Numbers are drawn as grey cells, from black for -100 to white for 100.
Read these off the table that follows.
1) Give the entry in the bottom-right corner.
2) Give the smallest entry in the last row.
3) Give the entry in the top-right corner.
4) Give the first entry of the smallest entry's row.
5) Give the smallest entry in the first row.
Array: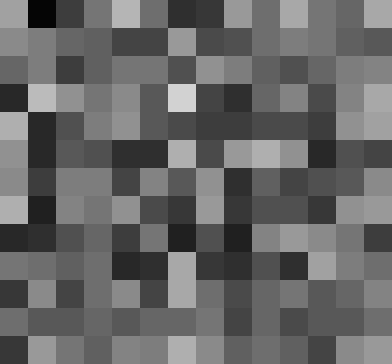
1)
20
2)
-57
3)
32
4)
26
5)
-96

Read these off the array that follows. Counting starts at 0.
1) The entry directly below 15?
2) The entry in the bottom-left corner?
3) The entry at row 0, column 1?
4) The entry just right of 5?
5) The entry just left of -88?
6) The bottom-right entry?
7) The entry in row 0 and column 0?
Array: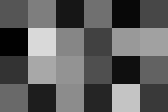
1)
10
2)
-18
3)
-1
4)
-49
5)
-38
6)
-55
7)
-33

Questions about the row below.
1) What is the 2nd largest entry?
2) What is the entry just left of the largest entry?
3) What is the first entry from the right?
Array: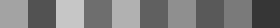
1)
39
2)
-36
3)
-58

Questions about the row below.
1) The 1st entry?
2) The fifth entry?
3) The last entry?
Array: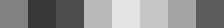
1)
2
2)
78
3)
-29

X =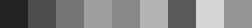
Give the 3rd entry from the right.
-30
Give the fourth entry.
24
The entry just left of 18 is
68

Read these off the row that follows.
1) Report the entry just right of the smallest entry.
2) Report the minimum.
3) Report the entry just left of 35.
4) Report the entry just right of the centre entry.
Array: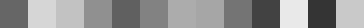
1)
58
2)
-59
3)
2
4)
30

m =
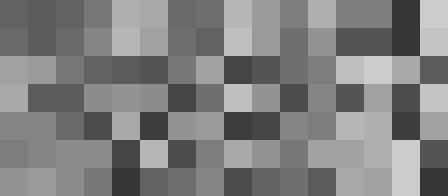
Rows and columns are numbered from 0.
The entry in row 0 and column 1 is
-29
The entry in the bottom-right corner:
-58
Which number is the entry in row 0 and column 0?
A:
-23
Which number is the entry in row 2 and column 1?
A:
21
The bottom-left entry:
15
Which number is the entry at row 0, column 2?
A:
-23
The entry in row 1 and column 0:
-18
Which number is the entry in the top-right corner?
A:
60
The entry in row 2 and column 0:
26
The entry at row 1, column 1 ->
-29

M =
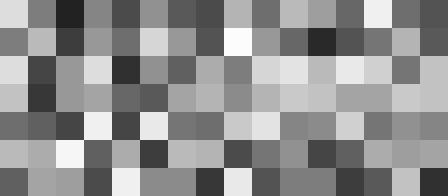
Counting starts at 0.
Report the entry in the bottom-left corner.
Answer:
-25
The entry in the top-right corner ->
-35
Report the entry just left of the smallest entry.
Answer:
-2
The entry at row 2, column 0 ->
73
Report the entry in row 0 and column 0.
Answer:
73
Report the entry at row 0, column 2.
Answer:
-73
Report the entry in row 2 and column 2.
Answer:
19
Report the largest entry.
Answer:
98
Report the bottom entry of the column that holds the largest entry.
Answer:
83
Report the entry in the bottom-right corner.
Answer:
-62
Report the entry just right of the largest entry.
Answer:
19
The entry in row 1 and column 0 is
-2
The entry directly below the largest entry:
-2
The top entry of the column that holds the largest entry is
41
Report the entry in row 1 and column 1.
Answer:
46
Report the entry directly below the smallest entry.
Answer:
-52
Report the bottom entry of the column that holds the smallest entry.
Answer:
24
